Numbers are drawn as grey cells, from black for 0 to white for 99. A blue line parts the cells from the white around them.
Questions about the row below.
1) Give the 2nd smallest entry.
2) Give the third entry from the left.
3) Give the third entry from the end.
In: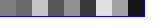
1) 22
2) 77
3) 87

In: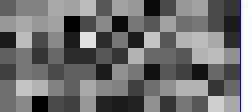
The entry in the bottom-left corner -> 43
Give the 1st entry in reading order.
37
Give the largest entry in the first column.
59
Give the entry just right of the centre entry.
69
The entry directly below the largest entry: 17
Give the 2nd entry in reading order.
50
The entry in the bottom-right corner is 66
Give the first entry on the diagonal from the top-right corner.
21
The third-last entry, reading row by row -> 33
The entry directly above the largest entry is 29
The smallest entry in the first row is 4
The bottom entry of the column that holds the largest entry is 59
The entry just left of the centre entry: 33
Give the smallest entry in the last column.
10
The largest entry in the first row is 73
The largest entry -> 87
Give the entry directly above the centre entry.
46
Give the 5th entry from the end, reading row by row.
21
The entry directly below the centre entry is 56
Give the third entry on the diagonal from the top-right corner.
73
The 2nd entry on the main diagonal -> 66
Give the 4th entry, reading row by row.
66
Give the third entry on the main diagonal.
29
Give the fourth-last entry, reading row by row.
46

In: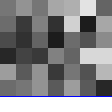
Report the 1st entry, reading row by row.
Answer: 46
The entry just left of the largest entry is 68
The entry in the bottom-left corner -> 42
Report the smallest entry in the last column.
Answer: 15
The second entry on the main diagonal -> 22
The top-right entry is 39
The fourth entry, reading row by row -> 65
